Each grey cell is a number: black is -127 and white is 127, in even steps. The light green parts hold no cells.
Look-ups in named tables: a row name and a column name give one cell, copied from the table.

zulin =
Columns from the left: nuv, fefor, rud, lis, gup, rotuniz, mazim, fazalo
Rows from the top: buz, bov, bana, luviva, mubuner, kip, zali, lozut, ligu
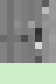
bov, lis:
-2
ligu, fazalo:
24
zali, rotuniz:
86
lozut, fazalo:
20
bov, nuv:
2
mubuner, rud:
3
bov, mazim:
61
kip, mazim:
13
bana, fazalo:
24
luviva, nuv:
2

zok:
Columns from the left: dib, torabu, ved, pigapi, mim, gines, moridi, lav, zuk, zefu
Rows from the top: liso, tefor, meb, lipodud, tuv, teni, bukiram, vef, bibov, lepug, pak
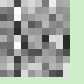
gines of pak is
49
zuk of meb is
45
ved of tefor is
122
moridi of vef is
28
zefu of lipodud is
31
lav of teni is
92
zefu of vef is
-48
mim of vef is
-44
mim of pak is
23
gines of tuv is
24
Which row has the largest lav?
liso

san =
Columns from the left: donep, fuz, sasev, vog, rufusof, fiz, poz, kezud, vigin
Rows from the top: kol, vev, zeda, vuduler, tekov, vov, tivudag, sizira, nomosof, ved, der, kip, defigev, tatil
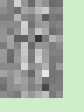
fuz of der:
20
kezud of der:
-10
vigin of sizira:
1
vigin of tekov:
-4
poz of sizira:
30
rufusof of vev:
26
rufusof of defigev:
0
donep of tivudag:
-3
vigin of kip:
-2
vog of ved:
85
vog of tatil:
46
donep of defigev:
-16
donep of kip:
-4
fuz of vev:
2
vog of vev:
37
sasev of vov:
-32
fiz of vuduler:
22

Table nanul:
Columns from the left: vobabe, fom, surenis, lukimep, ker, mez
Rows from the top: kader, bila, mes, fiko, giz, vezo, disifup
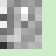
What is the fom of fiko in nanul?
0
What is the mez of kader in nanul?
14
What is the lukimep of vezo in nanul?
24
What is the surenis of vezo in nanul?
80
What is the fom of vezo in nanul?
71
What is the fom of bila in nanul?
5
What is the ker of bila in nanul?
28
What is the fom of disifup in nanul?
-9
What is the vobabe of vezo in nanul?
32

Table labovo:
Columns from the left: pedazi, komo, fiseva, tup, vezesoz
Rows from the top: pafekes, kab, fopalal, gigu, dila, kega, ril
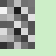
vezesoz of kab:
-13
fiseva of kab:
-100
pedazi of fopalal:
41
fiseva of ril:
63
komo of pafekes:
-9
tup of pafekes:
-14
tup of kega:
-64
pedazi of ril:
-78
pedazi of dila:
91
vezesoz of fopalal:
99
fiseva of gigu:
93
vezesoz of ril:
-44
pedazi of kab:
116
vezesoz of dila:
-43
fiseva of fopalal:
-8
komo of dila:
25
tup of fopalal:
-47

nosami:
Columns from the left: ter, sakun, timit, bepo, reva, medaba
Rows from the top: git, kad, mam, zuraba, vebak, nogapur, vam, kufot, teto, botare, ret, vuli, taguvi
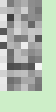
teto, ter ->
95
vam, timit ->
39
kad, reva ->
15
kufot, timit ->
62
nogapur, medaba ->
-40
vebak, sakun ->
41
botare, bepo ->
-28
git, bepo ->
45
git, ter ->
94
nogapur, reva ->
66
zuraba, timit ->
72
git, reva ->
13
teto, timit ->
61
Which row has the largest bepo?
vam

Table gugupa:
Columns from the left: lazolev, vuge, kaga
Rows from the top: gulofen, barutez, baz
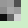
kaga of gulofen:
-47
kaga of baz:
82
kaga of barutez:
30
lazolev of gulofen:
23
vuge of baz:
-27
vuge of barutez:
40
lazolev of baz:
-112
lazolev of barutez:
11
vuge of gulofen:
28

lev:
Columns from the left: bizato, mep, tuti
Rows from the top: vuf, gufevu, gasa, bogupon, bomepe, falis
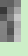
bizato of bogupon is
4
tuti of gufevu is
38
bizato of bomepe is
2
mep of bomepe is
-45
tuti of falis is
65
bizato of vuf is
-28
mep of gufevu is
-13
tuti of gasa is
70
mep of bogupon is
-34
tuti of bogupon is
45
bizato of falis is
0
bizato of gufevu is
-70
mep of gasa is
4
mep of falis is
-20
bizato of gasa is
-37
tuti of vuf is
2
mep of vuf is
-30
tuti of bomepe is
56
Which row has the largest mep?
gasa

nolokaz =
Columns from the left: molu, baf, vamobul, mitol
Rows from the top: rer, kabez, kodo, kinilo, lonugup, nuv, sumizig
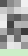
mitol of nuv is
70
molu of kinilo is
109
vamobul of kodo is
-36
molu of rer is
-41
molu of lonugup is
45
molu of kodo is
100
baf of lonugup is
-32
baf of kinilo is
-61
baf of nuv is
76
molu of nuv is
-23
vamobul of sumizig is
98
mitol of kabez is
96
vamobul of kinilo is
53
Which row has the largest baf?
sumizig

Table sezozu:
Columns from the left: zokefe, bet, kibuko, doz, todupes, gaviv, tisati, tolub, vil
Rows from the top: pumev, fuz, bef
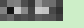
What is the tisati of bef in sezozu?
-42
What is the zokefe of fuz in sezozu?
2
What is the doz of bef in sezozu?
-47
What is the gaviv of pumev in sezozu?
24
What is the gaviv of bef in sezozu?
-34
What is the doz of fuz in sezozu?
9
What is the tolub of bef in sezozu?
-45
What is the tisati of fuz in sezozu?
67
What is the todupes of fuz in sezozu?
-60
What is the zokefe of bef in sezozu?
-39
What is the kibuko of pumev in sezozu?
0
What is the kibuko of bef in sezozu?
-54
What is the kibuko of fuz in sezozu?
73
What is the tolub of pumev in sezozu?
-17
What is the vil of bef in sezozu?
-66
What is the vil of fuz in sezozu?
-78
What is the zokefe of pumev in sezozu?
-52

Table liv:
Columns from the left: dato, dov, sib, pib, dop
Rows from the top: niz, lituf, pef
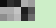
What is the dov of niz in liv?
-80
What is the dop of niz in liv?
29
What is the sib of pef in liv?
56
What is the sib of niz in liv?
-92
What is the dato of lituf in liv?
47
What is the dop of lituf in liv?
-44
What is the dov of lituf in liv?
46

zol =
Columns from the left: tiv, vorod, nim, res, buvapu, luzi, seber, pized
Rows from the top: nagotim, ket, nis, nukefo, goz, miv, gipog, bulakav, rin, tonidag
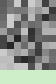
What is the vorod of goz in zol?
-33
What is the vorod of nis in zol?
76
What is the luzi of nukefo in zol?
-13
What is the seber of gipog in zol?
41
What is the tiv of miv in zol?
-59
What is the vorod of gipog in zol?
-88
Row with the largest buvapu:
nagotim

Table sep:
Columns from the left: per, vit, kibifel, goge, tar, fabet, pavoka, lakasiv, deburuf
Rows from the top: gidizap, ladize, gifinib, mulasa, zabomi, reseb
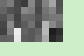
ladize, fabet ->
-55
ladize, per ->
-27
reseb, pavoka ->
42
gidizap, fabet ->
-50
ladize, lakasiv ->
4
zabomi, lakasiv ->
-98
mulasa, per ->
-56
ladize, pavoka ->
-11
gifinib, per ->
-44
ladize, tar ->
-2
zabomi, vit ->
-1
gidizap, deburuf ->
-47
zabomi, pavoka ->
56

